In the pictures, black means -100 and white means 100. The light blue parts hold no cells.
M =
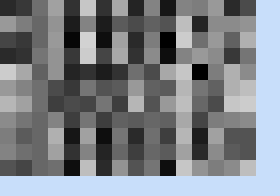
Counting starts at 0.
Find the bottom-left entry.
-35
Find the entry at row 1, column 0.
20
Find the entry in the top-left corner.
-67
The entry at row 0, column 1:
-56
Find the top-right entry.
-41
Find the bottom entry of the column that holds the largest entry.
49
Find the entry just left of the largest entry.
-95
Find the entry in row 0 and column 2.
-13
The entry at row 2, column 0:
-46
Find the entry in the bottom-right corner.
49
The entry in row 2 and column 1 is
-56

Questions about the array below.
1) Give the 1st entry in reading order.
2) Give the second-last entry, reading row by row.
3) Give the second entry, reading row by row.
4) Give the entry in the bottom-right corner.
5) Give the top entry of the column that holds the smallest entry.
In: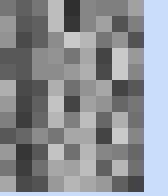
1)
-7
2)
-25
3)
-25
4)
-47
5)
-63
